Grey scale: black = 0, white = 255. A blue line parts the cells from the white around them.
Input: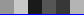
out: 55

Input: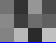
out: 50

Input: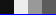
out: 92

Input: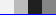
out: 133

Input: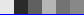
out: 96

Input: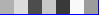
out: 77

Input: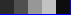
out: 42

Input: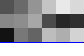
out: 39
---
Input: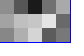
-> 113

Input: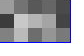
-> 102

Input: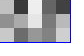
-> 101

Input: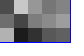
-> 118

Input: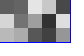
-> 200

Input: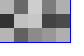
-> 124
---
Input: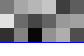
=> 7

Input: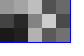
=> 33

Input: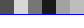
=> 118

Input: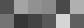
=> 67

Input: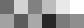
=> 169

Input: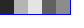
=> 180

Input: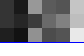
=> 145

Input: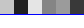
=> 229
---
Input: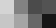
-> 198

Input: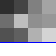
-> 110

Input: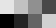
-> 1

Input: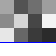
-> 138

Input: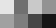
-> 161

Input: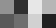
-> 89

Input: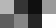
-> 94

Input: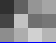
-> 68

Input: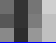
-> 87
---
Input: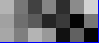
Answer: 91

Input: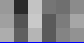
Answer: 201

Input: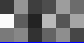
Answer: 35

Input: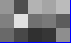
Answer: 113

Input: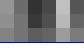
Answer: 57

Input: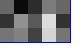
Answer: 89

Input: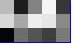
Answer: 237

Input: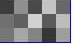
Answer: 209

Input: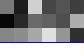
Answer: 106
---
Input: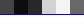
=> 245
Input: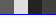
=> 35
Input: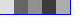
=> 59
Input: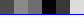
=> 56
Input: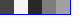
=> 125
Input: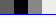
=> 135
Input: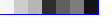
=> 125
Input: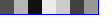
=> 65
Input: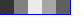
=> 166
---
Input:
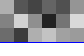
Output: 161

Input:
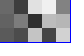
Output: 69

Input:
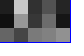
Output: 129

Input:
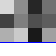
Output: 25

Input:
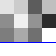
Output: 112

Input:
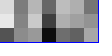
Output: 97

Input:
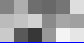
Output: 244
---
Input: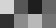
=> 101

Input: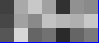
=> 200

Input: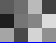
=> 220

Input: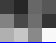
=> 52

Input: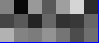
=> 103

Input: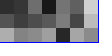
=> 188

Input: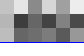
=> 74
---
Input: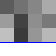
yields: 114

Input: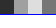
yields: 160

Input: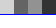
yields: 100

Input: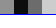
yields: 13

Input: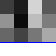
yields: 27

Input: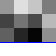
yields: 223

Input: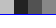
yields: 34

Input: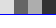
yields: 101

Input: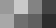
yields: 201

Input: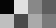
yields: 224
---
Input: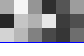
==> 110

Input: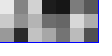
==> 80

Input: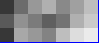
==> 235

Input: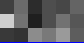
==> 93

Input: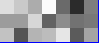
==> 164

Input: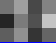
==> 101

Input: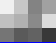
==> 56

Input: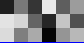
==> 184

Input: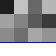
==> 147

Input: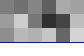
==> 212
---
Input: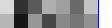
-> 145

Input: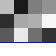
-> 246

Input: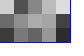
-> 66

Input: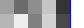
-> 74

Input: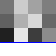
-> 104

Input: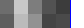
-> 74

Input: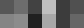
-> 102

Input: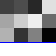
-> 107

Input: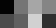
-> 47

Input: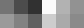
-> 138
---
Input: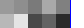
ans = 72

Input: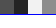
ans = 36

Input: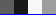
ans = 24

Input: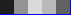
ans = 218

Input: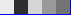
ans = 214

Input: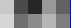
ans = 140
